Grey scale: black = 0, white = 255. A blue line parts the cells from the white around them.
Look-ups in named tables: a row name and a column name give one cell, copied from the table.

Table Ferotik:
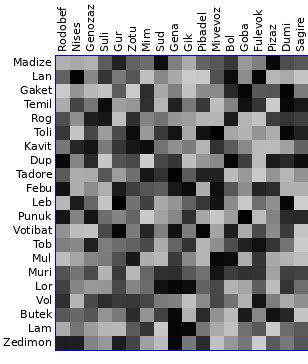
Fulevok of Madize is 127
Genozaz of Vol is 74
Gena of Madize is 128
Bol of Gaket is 41
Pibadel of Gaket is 139
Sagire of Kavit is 99
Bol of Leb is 139
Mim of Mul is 173
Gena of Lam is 5
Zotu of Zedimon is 69
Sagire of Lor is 110
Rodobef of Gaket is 203

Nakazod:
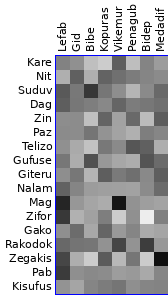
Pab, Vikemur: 157
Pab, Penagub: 153
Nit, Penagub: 124
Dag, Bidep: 119
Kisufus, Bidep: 133
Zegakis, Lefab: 70
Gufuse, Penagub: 173
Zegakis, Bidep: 203
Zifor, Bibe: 161
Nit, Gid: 96
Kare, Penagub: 190
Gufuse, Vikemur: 167

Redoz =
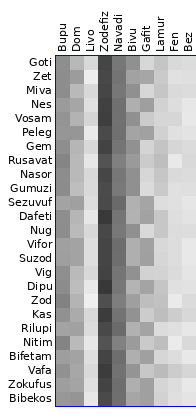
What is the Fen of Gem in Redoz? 214
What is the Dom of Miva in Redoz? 185
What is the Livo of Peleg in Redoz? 233
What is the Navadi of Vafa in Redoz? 114
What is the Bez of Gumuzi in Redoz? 223
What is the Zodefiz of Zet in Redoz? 72
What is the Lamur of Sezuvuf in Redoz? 221
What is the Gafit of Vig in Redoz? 210
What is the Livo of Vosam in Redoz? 213
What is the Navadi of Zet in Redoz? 116
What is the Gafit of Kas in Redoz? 204
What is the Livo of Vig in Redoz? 216
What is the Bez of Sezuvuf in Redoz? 230
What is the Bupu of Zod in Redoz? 130
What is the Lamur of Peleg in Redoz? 209
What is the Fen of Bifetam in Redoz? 221
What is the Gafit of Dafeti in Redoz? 162

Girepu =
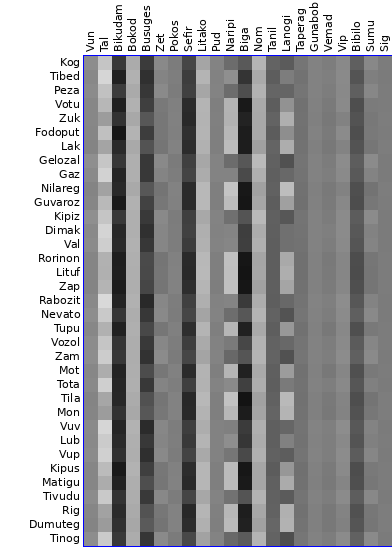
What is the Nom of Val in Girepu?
176
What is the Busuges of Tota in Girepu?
56
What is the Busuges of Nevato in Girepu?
55
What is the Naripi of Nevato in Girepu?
109
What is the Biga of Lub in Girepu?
54
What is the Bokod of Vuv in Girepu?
178
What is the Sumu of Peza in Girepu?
135
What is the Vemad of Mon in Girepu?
120
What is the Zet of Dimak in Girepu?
134
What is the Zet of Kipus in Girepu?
119
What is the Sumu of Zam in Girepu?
138
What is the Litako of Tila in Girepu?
184

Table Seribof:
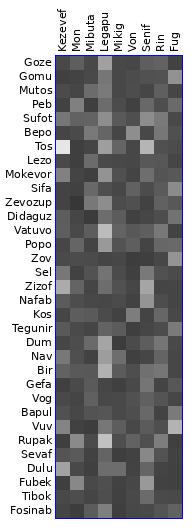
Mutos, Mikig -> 72
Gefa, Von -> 73
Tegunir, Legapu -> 99
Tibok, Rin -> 74
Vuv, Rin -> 79
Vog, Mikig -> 73
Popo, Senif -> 68
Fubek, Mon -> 136
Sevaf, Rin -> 83
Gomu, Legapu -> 118
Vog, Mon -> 69
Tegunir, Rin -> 76
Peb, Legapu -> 108
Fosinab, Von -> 72
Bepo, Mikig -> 70
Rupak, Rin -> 125
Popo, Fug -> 105

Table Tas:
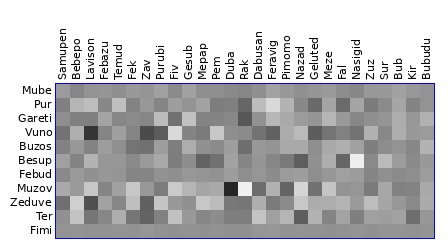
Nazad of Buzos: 169
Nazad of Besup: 94
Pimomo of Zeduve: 139
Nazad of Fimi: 147
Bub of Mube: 161
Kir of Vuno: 153

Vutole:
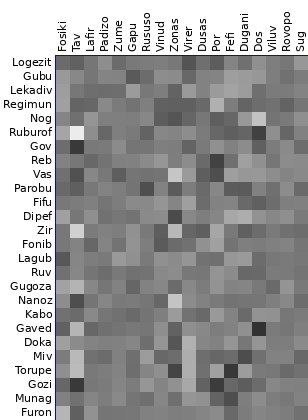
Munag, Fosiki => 129
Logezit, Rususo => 124
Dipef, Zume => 119
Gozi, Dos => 108
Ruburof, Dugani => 101
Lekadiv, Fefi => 163
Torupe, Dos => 122
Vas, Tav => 81
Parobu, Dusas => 106

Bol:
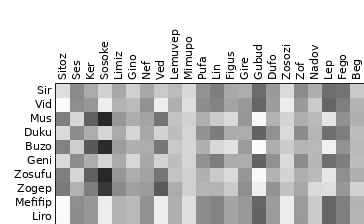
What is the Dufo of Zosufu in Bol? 179
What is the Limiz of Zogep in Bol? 137
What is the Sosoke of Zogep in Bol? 55
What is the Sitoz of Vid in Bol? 250
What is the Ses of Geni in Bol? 141
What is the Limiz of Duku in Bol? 170
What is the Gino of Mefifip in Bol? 186
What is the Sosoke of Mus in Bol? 40
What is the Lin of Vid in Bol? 131
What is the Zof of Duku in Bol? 139
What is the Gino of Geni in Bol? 215
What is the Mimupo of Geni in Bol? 212
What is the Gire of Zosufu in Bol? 150
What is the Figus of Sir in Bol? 169
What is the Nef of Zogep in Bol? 156
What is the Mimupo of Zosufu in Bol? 208
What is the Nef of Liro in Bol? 146
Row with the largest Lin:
Buzo

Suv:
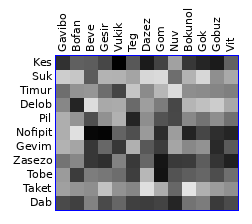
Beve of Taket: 142
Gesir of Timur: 109
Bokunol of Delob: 181
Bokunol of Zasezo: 59
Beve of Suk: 91
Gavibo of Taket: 160
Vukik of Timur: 68
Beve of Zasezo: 55
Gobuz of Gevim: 41
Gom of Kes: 67
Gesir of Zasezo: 47
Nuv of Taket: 103
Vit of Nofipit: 37
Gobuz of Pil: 142
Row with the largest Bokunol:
Taket

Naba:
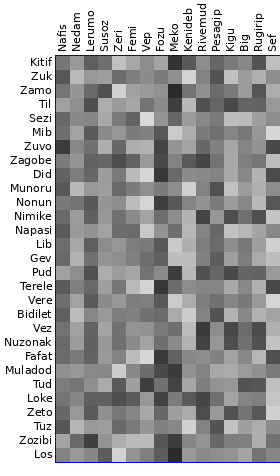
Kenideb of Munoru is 208
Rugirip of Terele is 176
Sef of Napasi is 135
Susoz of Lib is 140
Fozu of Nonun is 62
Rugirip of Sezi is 158
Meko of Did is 105
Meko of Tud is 67
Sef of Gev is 189
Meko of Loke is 124
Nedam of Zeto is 152
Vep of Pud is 115
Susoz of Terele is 159
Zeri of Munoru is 106
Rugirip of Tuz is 173
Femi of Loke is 91
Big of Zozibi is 127
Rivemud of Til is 80
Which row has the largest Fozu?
Kitif

